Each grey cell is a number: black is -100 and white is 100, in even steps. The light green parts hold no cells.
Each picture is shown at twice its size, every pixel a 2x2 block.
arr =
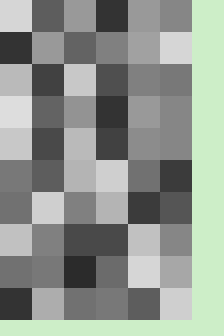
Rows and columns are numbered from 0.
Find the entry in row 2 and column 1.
-49
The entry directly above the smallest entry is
-43
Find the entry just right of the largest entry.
-22
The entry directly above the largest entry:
46
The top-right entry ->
5
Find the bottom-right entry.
62
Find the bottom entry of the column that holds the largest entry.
-60
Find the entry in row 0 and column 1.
-27
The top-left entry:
68
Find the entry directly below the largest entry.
57
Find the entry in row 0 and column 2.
20
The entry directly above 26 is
20
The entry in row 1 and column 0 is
-60
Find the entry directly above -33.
-54

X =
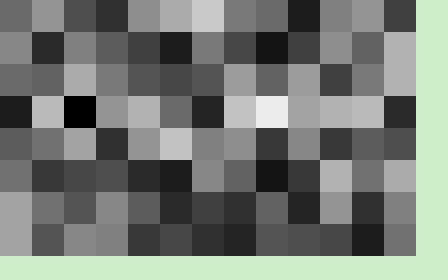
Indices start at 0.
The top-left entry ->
-17
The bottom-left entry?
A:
28
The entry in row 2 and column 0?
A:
-17
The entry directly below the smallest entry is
28
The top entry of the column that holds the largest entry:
-17
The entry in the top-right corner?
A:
-50
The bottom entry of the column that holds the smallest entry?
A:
6
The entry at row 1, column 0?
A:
6
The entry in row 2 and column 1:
-23
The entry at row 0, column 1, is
16
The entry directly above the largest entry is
-23
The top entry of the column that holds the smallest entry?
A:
-39
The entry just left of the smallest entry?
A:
46
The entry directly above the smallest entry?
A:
34
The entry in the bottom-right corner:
-11
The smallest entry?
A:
-100
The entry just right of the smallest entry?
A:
16
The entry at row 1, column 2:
0

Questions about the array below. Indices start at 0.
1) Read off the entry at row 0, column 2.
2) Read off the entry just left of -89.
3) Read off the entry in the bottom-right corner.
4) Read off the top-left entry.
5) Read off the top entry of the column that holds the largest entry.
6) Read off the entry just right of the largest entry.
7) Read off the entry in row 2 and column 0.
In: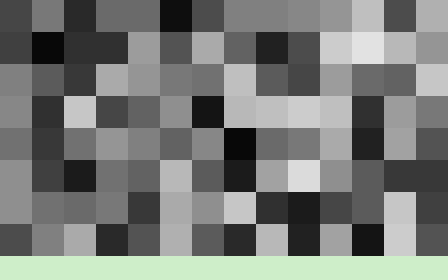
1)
-68
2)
-17
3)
-35
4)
-45
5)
50
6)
44
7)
0

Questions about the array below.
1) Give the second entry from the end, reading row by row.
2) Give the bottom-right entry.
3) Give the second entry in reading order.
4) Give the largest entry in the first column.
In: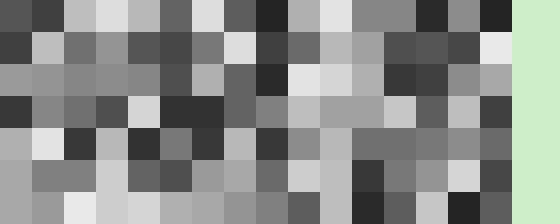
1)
-72
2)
-27
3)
-50
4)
38

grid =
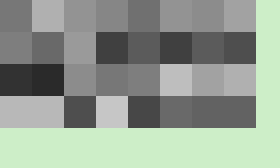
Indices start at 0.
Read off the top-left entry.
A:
-7
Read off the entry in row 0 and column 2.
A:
15
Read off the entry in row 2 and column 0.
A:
-61
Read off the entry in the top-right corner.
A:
27
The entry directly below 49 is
-18
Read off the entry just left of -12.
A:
5
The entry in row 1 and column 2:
21
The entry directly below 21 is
10
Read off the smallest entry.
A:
-67
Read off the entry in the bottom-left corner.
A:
44

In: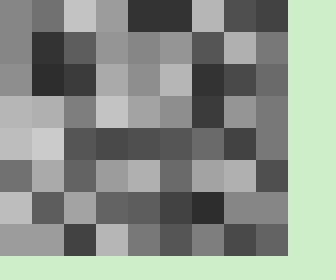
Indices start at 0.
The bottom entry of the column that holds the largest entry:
22
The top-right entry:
-48
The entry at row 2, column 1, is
-65
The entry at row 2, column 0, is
11
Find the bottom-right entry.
-22
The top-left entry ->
5
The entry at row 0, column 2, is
53
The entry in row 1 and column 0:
5
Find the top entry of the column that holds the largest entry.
-11
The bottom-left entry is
22
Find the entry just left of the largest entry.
48

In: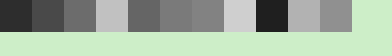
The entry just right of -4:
2
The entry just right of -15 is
51
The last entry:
13

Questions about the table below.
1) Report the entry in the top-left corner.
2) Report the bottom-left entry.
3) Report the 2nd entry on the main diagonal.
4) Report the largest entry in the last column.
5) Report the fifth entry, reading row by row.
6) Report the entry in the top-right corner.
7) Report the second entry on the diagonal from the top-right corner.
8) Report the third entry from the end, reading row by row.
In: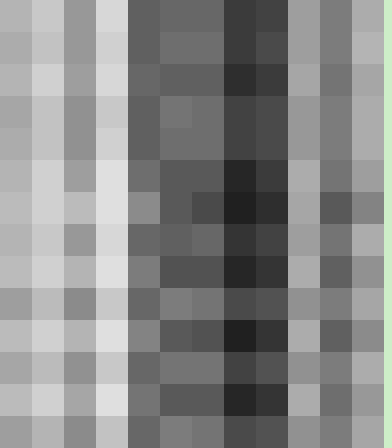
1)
41
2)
24
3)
52
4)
41
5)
-25
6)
35
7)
-3
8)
14

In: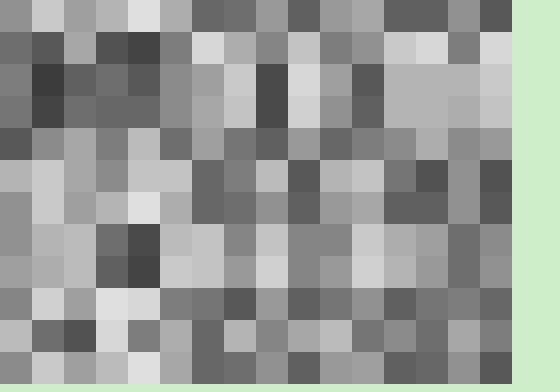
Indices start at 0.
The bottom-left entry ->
9
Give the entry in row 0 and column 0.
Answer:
14
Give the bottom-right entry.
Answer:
-31
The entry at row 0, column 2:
25
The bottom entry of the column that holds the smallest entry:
58
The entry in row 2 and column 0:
-2
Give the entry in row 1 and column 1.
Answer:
-31
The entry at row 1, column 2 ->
31
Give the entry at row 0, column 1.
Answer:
58
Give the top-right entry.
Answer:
-31
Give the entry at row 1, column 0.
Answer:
-14

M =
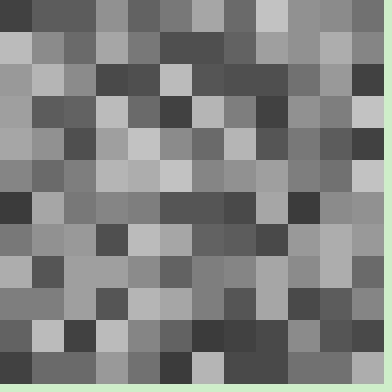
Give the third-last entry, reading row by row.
-11
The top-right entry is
-11
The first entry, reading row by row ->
-49
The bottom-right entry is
36
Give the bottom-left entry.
-49
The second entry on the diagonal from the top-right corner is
36
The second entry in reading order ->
-28
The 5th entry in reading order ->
-23
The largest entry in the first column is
47
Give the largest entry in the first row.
52
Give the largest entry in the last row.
42
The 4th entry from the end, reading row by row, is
-43
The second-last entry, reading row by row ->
-11
